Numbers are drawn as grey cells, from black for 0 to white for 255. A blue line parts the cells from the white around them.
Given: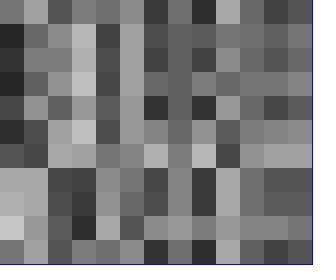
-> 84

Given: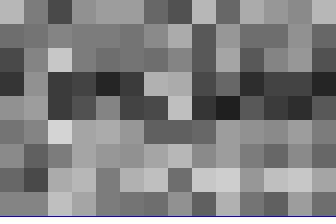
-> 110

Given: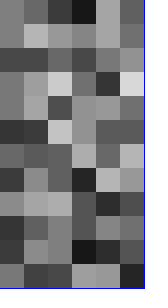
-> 37

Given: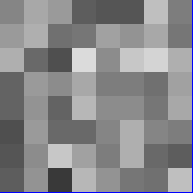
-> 191

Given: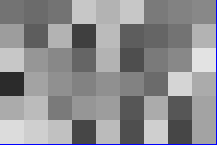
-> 163

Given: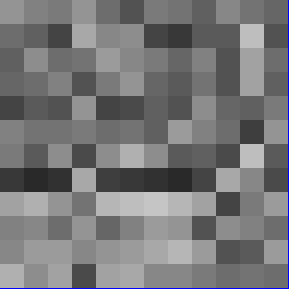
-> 109

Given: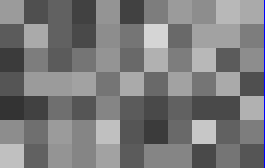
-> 85
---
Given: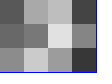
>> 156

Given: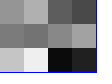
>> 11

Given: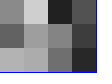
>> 111

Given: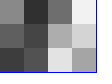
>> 227

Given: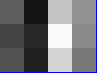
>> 211

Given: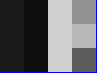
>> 207
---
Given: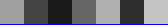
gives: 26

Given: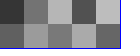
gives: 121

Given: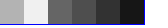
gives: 101

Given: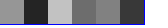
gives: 194

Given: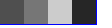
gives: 204

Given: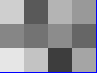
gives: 61

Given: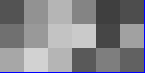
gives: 181

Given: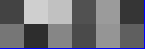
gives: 134

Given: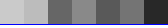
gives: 102
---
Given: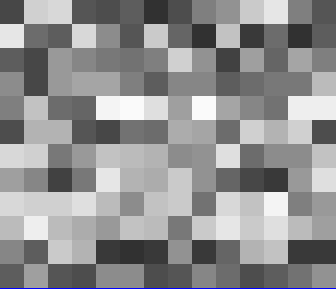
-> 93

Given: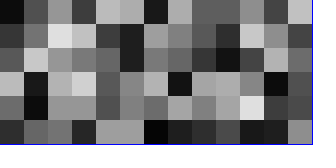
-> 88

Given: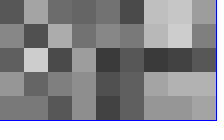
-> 95

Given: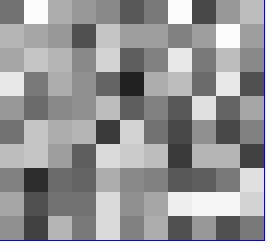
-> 166

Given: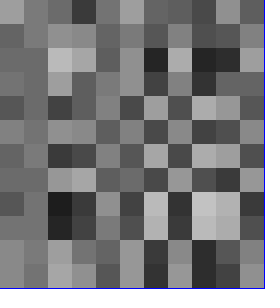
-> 107

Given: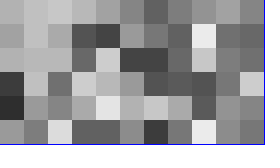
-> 178
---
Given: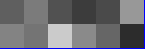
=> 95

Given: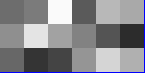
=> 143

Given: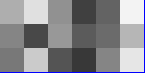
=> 133

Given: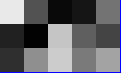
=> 33

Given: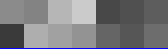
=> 139

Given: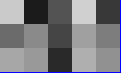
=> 107

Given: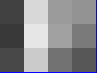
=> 57

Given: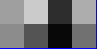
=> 159
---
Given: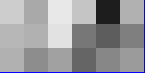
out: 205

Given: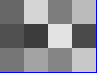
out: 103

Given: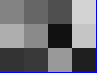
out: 131

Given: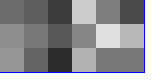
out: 108

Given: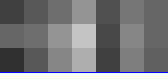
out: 64

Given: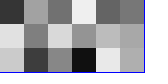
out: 53
